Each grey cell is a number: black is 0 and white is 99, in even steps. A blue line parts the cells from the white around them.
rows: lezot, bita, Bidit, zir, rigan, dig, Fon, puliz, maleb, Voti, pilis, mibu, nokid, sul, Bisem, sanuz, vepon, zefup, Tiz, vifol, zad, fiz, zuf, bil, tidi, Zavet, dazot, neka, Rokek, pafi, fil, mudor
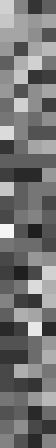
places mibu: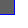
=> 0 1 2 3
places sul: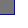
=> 2 3
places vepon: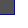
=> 1 3
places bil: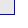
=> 2

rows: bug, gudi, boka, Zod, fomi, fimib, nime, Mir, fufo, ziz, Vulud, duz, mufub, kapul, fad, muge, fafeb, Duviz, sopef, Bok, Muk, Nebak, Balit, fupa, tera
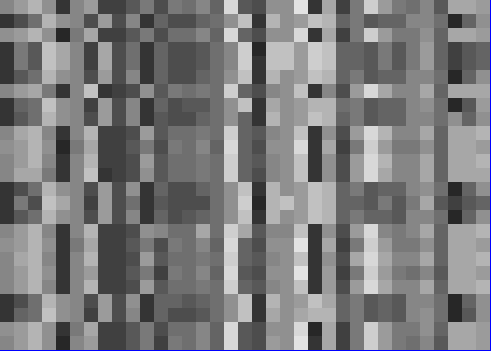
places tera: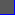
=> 9 17 31
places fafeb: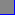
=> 0 3 5 11 19 20 27 29

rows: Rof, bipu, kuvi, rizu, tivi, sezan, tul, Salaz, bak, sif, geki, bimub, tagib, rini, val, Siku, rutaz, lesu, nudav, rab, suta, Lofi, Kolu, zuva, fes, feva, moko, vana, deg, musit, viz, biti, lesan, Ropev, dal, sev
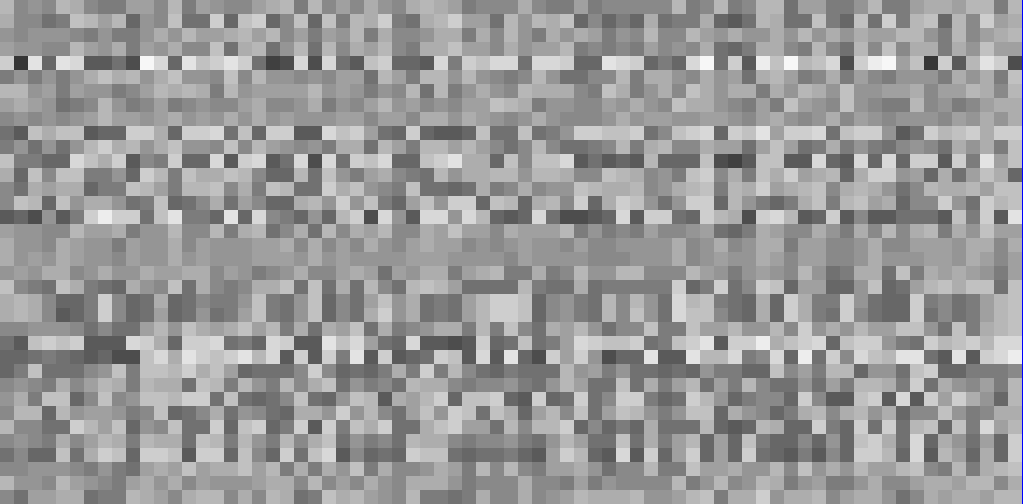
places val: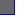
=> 3 12 19 20 28 34 37 42 51 55 64
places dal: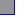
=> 1 2 6 11 15 16 17 27 32 43 50 53 57 61
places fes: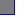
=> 17 39 47 64
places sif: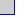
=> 9 10 13 14 19 20 25 29 41 42 45 49 52 56 57 61 62 66 69 71 72
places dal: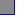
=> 3 7 13 21 23 25 28 34 35 36 38 39 44 45 46 47 52 63 64 71

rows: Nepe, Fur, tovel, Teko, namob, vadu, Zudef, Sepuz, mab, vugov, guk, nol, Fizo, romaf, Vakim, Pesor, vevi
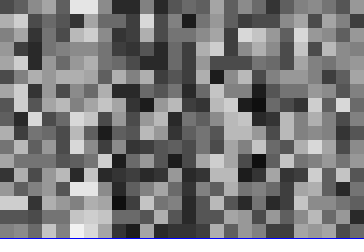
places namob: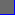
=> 4 8 12 19
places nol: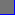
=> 1 2 3 6 21 24
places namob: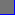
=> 7 18 23
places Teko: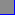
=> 5 6 17 19 24
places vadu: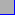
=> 2 4 5 8 10 14
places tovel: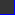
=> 2 8
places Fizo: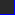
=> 5 7 10 13

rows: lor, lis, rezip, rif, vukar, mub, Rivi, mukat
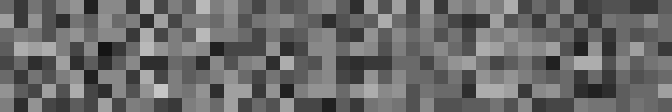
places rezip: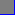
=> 1 4 12 15 16 22 30 35 37
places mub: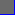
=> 0 14 17 29 30 38 40 42 44 47

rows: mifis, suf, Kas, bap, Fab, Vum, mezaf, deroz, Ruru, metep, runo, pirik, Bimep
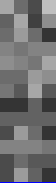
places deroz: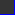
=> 0 1 3
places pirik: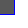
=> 2 3
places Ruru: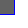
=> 0 1 2 3
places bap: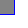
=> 0 2 3

